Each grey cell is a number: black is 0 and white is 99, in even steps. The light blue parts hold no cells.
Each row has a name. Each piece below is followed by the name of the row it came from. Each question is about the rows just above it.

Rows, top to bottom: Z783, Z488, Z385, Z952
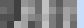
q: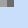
Z488
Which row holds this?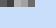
Z488
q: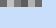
Z952
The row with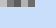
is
Z952
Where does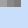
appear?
Z385
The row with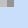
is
Z488

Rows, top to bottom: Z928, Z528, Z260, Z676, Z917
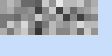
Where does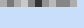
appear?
Z917
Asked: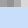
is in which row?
Z676
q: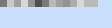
Z676
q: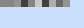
Z528
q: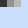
Z917

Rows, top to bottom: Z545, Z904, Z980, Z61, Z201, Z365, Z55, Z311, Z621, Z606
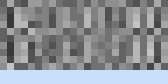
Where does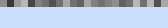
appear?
Z55
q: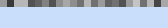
Z61
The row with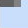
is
Z545
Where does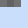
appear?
Z365
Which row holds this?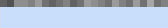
Z365
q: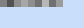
Z61

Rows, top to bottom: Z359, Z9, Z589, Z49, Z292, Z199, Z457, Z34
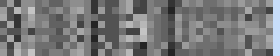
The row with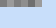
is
Z359
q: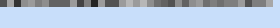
Z199
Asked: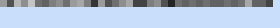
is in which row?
Z9

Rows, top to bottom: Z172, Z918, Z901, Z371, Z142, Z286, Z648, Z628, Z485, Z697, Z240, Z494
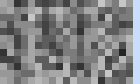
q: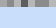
Z494
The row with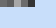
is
Z142
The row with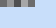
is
Z240
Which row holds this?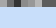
Z142
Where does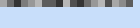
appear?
Z697

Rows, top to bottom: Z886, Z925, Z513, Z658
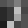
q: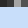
Z513
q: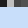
Z658
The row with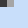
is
Z513
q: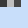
Z925

